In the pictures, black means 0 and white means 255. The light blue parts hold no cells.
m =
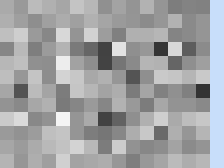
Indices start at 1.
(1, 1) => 170
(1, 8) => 144
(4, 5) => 179
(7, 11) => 165
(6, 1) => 190
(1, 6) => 196
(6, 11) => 143
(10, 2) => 146
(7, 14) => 128
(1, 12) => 149
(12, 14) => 173
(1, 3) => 187
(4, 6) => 122
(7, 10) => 123
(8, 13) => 147
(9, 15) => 199
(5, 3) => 144
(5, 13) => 101
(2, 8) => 165
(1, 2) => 153
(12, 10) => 126
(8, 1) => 147
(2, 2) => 159
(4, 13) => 216
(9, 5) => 244
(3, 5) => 216
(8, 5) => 122
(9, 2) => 218
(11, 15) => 148
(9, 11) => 176
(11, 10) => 146
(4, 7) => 102
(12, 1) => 180
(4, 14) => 93
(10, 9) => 135
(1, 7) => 183
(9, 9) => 98
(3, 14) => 138

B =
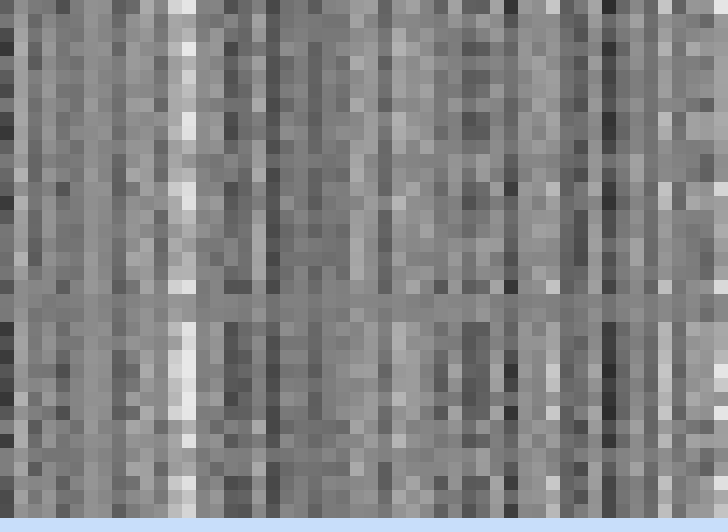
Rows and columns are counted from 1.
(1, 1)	95
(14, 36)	155
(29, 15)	142
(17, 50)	117
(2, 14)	160
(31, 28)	102
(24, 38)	149
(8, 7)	153
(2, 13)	166
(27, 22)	118
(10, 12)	125
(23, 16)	130
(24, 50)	168
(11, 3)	105
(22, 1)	122
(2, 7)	147
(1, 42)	121
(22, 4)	121
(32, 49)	111
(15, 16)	153
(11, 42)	78
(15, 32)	121
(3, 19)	151
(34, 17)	126
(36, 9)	119
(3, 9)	121
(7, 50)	137
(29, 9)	106
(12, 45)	128
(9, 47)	110
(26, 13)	204
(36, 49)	124
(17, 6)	112
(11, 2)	164
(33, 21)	117
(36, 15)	132
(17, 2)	156
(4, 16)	151
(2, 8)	134
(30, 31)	123

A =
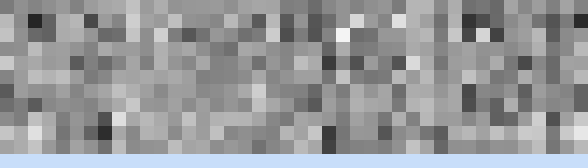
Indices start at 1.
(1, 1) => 123
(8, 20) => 167
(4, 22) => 150
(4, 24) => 101
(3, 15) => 114
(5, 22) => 189
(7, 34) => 73
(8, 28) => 164
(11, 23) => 167
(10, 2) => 173
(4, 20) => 144
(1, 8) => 166
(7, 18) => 169
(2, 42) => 42
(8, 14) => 140
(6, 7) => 123
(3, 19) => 123
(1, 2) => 144
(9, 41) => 160
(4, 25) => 172
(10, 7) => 99
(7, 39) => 157
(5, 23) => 171
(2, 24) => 109
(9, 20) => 135
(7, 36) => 131
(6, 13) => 169
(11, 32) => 103
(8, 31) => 187
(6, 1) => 132
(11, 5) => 126
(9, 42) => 200
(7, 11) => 159
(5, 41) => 162
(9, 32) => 155
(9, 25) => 124
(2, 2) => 138
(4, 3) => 187

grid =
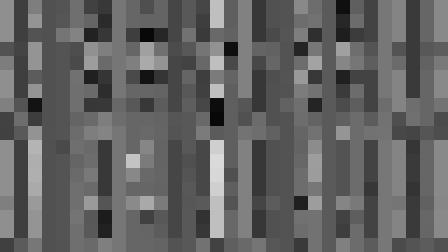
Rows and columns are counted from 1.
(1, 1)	143
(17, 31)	102
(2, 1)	143
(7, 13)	70
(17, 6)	111
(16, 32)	137
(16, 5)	84
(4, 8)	127
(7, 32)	137
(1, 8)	56
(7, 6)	111
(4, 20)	98
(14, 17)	95
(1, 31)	102
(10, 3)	147
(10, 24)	90
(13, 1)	143
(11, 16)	207
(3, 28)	119
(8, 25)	76
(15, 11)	169
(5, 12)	148
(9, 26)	108
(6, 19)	55
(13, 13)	70
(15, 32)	135
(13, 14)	84
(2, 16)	191
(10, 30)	69
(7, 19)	55
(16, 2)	63
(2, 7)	101
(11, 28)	119
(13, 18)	129
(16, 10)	102
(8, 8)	56
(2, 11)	100
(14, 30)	52
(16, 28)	119
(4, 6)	78

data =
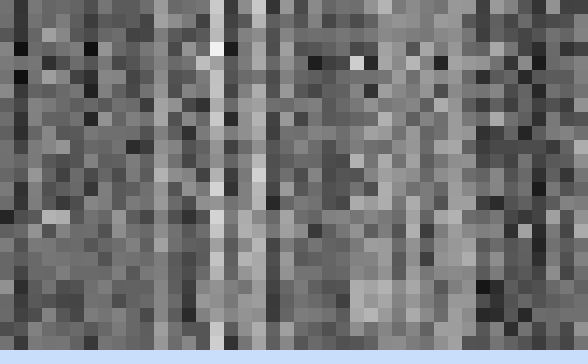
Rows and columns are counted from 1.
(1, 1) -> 113
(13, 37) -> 82
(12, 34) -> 144
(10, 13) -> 94
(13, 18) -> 121
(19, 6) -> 111
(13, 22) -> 77
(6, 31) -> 155
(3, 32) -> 136
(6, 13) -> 82
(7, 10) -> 72
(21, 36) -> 44
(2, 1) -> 110
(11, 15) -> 98
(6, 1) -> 115
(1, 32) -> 115
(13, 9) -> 76
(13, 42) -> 117
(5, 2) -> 112
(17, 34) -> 136
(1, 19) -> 200
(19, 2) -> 92
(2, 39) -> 67
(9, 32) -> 111
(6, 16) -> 193
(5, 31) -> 129
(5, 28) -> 166
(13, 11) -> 91
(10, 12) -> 128
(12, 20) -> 79
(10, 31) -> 101
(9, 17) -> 42
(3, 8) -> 103
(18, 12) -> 161
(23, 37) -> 86
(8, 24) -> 88
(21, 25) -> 84
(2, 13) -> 141
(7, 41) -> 98
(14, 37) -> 94
